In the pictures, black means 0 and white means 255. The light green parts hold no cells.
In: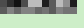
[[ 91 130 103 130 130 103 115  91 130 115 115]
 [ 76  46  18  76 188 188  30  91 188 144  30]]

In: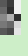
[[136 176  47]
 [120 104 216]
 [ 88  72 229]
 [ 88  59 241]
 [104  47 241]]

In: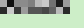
[[ 42 201  55 155  85  85  71  99 186  42]
 [171  16 139 139 127 186 201 114  28 155]]

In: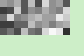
[[116 216 128 144 174 190 160 160 232 203]
 [160 144 174  87 190  75 216 144 160  87]
 [ 87 116  75 190 116 100 216 248 232  48]
 [ 61  75 203  87 144 128 174 144 128 216]
 [ 61  61 100 100 190 144 160 128 160 174]]

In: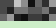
[[101 154  32  16  60  60  32 128]
 [ 73  73 196 141  16 101  46 154]
 [ 73  32 116 116  87  87 116  46]]

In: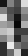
[[ 48 235 118  90]
 [190 205  64  64]
 [130 175  35 106]
 [160 144   8 175]
 [ 21 130  77 220]
 [ 48 106 205  35]
 [220  90  21 118]
 [130  77  64 144]]
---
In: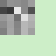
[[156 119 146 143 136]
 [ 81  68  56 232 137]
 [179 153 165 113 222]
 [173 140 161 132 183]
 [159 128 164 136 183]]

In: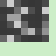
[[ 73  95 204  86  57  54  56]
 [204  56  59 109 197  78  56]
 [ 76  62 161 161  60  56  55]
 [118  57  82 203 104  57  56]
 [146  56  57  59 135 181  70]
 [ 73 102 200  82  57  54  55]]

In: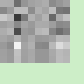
[[160 175 174 110 149 162 167 173 139 150]
 [115 136 155 189 188 141 175 164 189 120]
 [192 201 186  58 122 177 161 179 105 172]
 [141 160 167 138 164 154 171 170 158 137]
 [127 173 183  75 154 149 182 187 134 110]
 [182 165 157 177 156 170 152 154 161 185]
 [203 154 141 243 164 176 138 135 184 220]
 [180 160 153 193 161 168 151 151 169 186]
 [182 161 154 190 160 169 151 151 167 187]]

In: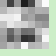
[[250 168  65 148  29  74 198]
 [173 184 209 214 177 158 176]
 [134 235 234 243 153 165 132]
 [151 195 230 214 209 188 162]
 [223 166 106 155 110 115 192]
 [246 155  88 131  48  59 153]
 [207 163 191 175 249 180 186]]

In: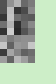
[[123  82 146 179 105]
 [137  81 190  53  75]
 [ 90  54 195 110  94]
 [136 113 178  46 102]
 [114  50 204  40  84]
 [143 158 124 139 144]
 [197 197  98 152 146]
 [109  59 165 132  97]
 [120 157 100 182 157]]

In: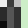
[[194 239  61]
 [ 50  42  86]
 [ 50  42  86]
 [ 50  10  86]]

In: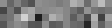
[[137 142 102 130 101  82 143 137 134 124 133 176 160 107 151 188]
 [118  70 118  81 153 165 135 139 143 147 135 113  93 146 119 110]
 [162 108 116 153 210 159  30 115 176 156 135  93 125  76 178  66]
 [138  87 124 140 131  87  84 142  91  98 134 107 102  38 161  97]]
